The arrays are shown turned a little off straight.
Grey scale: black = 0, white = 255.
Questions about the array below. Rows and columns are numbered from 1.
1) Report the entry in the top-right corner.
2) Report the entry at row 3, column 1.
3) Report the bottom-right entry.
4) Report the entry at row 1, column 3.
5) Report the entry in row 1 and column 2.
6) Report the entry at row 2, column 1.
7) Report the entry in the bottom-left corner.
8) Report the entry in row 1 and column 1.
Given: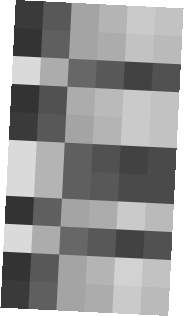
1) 194
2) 218
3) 186
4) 164
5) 88
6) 51
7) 58
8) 58

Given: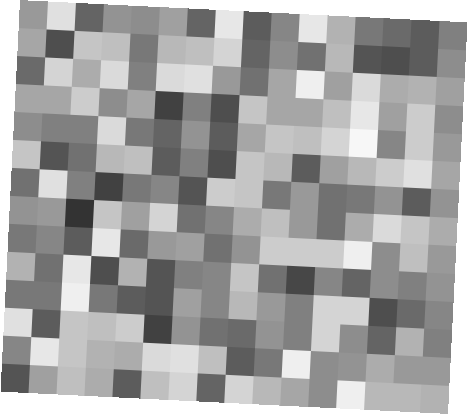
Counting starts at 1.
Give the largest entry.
247
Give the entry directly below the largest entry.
184
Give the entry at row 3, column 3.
172
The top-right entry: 128
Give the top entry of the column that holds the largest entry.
120
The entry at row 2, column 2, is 78
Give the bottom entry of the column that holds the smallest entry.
191
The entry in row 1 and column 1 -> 153
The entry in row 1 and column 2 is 224
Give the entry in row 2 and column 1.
166
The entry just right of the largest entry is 134
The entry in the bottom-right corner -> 178
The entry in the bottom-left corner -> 84
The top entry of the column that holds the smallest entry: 100
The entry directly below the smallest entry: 92
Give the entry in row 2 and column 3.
197
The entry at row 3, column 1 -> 106
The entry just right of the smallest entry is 197
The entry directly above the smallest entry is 128
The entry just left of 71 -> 113

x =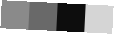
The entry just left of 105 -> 138
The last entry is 213
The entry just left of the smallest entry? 105

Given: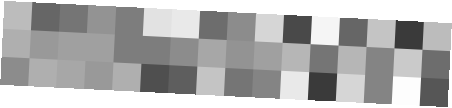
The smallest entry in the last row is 58
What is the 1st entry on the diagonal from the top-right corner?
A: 188
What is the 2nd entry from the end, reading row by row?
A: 253
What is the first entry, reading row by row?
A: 188
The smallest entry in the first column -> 140
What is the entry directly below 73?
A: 182
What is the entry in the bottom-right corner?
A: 86
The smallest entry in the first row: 58
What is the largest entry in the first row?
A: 245
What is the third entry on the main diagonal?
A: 167

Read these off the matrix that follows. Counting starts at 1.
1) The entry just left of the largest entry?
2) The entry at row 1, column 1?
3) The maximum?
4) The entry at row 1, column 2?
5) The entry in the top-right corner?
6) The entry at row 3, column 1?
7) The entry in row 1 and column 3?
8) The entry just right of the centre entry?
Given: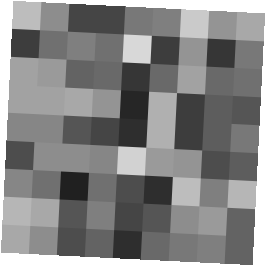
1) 112
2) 189
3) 216
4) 141
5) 168
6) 162
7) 69
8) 176

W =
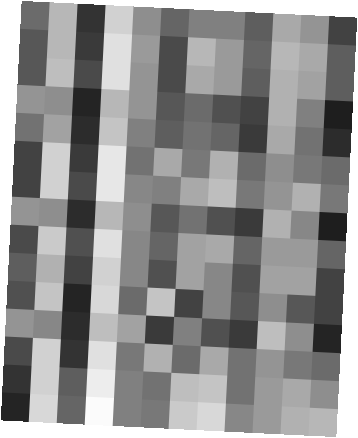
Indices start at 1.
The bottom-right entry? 183
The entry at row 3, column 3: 74
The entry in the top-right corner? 66
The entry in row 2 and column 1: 87
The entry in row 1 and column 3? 51
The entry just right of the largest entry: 128
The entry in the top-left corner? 107
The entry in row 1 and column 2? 183
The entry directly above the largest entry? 237
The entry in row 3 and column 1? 87
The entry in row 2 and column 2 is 183
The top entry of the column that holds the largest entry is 209
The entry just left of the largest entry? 101
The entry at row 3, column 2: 190
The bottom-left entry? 36
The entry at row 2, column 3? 58

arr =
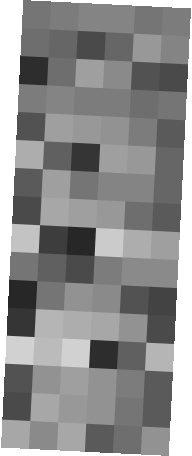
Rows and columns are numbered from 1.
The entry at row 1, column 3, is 132
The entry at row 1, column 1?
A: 117
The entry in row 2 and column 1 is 110
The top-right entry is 124
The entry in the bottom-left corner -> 167
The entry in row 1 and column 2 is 124
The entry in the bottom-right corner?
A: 146
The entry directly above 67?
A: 138
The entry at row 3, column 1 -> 45
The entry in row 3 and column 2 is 110
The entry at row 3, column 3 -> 159

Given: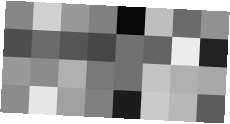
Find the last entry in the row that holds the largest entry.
34
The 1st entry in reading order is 134
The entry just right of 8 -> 190
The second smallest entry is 28
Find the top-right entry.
146
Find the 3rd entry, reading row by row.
153
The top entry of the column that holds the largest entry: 107
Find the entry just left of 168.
176
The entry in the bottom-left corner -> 140
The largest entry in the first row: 209
